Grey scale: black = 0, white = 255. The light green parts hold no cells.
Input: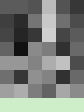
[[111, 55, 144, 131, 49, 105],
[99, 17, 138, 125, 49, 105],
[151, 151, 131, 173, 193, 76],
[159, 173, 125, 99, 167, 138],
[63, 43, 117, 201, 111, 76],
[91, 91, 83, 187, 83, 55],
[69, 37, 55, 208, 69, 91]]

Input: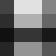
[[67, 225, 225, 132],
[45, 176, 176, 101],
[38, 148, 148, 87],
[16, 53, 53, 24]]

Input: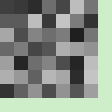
[[91, 91, 189, 57, 196, 124, 51],
[51, 97, 146, 77, 146, 85, 159],
[167, 77, 132, 110, 124, 31, 117],
[159, 37, 110, 132, 77, 37, 189],
[175, 152, 97, 182, 167, 44, 196],
[104, 124, 70, 85, 175, 159, 146],
[63, 57, 44, 110, 70, 189, 117]]

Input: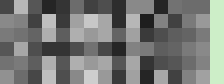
[[122, 114, 100, 175, 94, 175, 153, 167, 100, 161, 58, 78, 94, 100, 122],
[114, 122, 94, 175, 86, 175, 153, 167, 86, 167, 52, 78, 86, 108, 130],
[71, 183, 86, 37, 52, 108, 65, 78, 45, 137, 137, 37, 114, 108, 108],
[86, 167, 78, 52, 52, 78, 114, 71, 37, 130, 122, 94, 100, 122, 137],
[145, 108, 71, 191, 78, 137, 206, 153, 58, 161, 37, 167, 65, 130, 161],
[137, 130, 65, 191, 58, 161, 199, 167, 45, 183, 30, 130, 65, 122, 153]]

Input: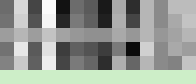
[[157, 182, 157, 195, 163, 151, 144, 144, 169, 151, 182, 151, 163, 182],
[130, 201, 96, 237, 69, 122, 102, 45, 175, 102, 182, 138, 130, 195],
[114, 231, 90, 224, 61, 96, 83, 61, 122, 11, 208, 138, 169, 157],
[114, 208, 83, 244, 38, 122, 96, 32, 175, 69, 182, 138, 169, 195],
[108, 216, 69, 251, 18, 108, 90, 25, 169, 45, 182, 138, 188, 188]]

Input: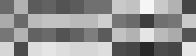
[[214, 75, 221, 229, 221, 214, 214, 221, 75, 69, 40, 75, 69, 229],
[171, 106, 186, 194, 194, 186, 186, 207, 118, 106, 61, 112, 118, 201],
[118, 178, 98, 106, 83, 98, 126, 91, 194, 178, 229, 186, 171, 83],
[106, 178, 91, 98, 83, 91, 112, 112, 201, 194, 245, 201, 178, 69]]

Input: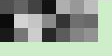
[[25, 118, 205, 40, 92, 132, 146],
[11, 211, 197, 138, 52, 111, 105],
[80, 99, 66, 18, 175, 152, 189]]
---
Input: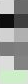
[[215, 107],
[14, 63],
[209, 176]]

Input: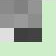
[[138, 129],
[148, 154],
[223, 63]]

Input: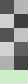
[[83, 182],
[209, 63],
[83, 195]]

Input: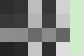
[[46, 51],
[55, 59],
[140, 139]]

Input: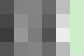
[[83, 131],
[70, 143],
[60, 152]]

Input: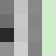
[[122, 194],
[109, 200],
[40, 195]]

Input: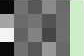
[[9, 113],
[165, 106],
[244, 99]]

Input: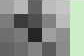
[[160, 183],
[123, 59],
[110, 122]]

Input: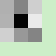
[[176, 132],
[178, 4],
[208, 152]]
